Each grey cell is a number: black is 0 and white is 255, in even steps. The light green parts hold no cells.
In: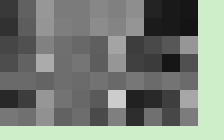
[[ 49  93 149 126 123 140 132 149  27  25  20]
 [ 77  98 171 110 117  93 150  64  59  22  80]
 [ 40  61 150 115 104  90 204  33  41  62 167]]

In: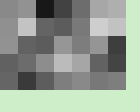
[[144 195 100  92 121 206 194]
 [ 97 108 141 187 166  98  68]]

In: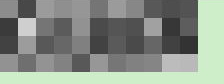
[[ 59 207 117  91 146  75  85  80 161  55  93]
 [146 111 147 130  88 151 118 129 133 188 185]]

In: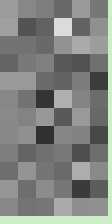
[[159  83  98 219  99 144]
 [101 121 128  88  82 112]
 [135 115  52 176 132 108]
 [136 143  48 134 130  72]
 [111 148 117 106 173 137]
 [135 116 118 170 142 144]]

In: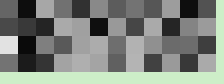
[[ 73  57  36 170 160  15 153  70 170  37 132 155]
 [115  27  52 163 175 164  96 180  65 154  56 170]]

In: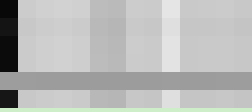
[[ 20 200 204 206 203 185 182 201 199 223 198 198 199 196]
 [ 11 203 207 209 206 188 185 203 202 227 200 201 201 199]
 [ 22 200 203 205 202 184 182 199 197 223 197 197 199 196]]

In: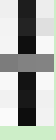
[[243  35 223]
 [124 130 131]
 [241  24 240]]
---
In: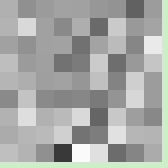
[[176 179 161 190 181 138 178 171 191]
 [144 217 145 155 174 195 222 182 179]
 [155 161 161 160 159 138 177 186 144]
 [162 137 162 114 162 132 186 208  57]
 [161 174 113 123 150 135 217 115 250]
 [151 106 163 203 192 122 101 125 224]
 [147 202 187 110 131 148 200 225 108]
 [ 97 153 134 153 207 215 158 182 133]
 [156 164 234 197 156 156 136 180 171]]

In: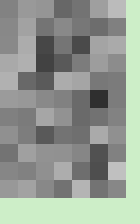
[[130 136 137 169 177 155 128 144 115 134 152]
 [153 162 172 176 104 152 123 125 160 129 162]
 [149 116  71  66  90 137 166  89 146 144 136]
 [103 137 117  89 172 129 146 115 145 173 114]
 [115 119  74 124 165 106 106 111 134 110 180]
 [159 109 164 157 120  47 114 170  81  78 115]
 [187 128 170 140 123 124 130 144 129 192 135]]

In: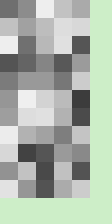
[[111 193 238  84 123 150 158 236 215 146 226]
 [140 161 112 100 153 239 221 178  66 194 150]
 [238 189 184 133 153 211 224 162  85  73  83]
 [194 221 224  88 119 187 178 126 154 193 171]
 [170 216  85 155 204  60  75 196 137  83 204]]

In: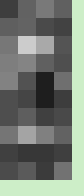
[[ 62  95 119 126 130  78  78 117  64  75]
 [ 98  99 204 132  82  69  94 164  55  90]
 [121  74 169  96  30  30  64 128  55  59]
 [ 96  66  84  79 111  61  73  98  63 114]]

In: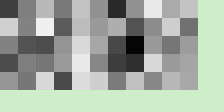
[[ 64 208 130  76 150]
 [127 130  83 126 119]
 [185 240  77 118 216]
 [121  91 148 154  75]
 [195 188 217 233 220]
 [145 153 166 135 207]
 [ 41 174  72  61 123]
 [144  82   5  47 192]
 [233 141 153 216 135]
 [170 206 118 154 183]
 [195 113 156 165 168]]

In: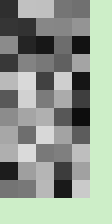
[[ 47  53 139  56 186  88 140 167 175  28 116]
 [193  50  36 131 217 209 165 110 218 159 120]
 [192 135  23 120  65 123 176 216 121 181 184]
 [117 134 109  96 207 171  87 163 127  60  25]
 [112 148  18 164  21  62  13  92 190 161 202]]
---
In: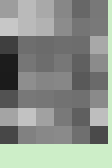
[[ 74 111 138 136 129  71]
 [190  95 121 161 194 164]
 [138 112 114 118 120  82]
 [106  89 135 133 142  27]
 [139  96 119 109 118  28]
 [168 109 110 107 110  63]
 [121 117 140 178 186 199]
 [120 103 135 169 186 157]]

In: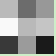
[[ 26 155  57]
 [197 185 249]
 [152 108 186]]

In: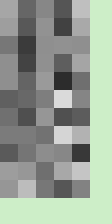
[[130  86 119 188 150]
 [197 168 111 151 157]
 [ 56 135 141 117  90]
 [178 213 114 123 123]
 [ 92  80 150  79 112]
 [133 218 126 104  96]
 [111  44 154 100 143]
 [165  94 144  67 143]
 [143 145 143  59 119]
 [169  65 146  88 158]
 [191  85 135 102 166]]

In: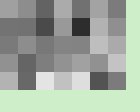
[[123  83 222 193 228 104 179]
 [195 145 161 146 126 101 145]
 [170 190 131 132 120 141 122]
 [143 178  45 153  74 114 115]
 [123 163 113 171  99 141 160]]

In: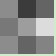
[[131 100 140]
 [220 157 120]
 [100  59 140]]

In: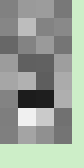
[[116 144 164 127]
 [113 202 240 126]
 [175  30  28 131]
 [171  94 177 166]
 [158  97  96 156]
 [117 154 131 103]
 [137 131 189 134]
 [120 156 154 129]]
